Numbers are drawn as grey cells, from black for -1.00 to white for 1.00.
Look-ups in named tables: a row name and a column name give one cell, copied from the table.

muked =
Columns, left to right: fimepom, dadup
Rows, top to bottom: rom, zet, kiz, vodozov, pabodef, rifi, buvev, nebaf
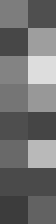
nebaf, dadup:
-0.23
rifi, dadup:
0.45
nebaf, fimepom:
-0.53
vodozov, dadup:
0.19
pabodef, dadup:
-0.46
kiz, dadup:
0.73
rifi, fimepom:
-0.18
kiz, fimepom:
0.03
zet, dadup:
0.24
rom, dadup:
-0.38
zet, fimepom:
-0.44
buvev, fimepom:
-0.42
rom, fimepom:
-0.02
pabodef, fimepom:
-0.39
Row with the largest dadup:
kiz

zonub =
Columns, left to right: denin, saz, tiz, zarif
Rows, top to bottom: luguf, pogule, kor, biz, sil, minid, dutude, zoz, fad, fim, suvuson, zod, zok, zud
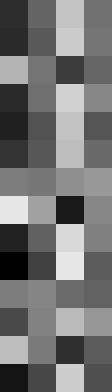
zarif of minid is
-0.17
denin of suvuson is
-0.03
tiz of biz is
0.64
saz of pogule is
-0.30
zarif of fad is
0.00
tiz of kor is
-0.53
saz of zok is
-0.04
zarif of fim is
-0.28
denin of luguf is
-0.65
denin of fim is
-0.99
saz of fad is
-0.24
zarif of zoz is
0.06
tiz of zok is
-0.63
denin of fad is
-0.74
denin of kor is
0.41
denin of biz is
-0.67
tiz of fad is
0.70
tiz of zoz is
-0.80
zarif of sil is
-0.33
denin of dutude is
-0.02

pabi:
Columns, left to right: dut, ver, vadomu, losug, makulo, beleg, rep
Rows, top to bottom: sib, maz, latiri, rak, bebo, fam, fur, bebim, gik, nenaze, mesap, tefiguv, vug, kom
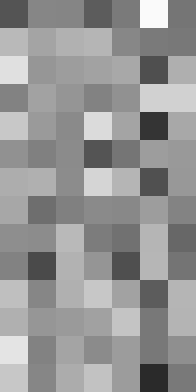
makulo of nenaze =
-0.38
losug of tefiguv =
0.26
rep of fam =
0.20
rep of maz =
-0.06
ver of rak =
0.27
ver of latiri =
0.18
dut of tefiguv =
0.38
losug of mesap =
0.56
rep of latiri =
0.37
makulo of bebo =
0.29
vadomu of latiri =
0.23
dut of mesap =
0.50
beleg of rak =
0.64

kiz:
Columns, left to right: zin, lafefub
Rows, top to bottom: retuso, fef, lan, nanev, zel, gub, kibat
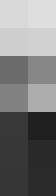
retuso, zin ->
0.70
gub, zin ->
-0.57
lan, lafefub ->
0.06
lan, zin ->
-0.15
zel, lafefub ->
-0.76
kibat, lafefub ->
-0.66
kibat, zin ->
-0.58
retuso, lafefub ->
0.74
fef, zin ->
0.62
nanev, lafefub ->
0.36
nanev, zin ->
0.02
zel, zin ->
-0.56
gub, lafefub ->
-0.68
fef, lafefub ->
0.64
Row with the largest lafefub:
retuso

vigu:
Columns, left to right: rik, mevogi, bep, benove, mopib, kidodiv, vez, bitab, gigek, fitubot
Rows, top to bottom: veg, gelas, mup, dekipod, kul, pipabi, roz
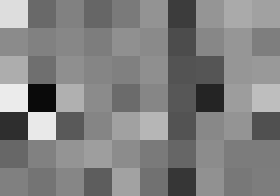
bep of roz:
0.05
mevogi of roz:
-0.09
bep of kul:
-0.30
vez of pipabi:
-0.20
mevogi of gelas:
0.01
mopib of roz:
0.27
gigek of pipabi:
-0.03
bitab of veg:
0.17
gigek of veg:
0.33
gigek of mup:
0.18

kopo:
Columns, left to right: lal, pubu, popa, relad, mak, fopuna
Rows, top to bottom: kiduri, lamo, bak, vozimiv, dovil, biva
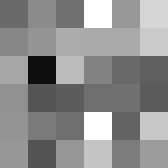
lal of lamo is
0.06
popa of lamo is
0.34
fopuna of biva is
0.22
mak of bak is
-0.18
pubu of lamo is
0.16
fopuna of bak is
-0.26
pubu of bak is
-0.89
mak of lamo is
0.33
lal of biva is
0.18
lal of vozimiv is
0.14
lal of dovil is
0.15
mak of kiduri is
0.19
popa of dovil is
-0.13
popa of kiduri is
-0.12
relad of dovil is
0.99

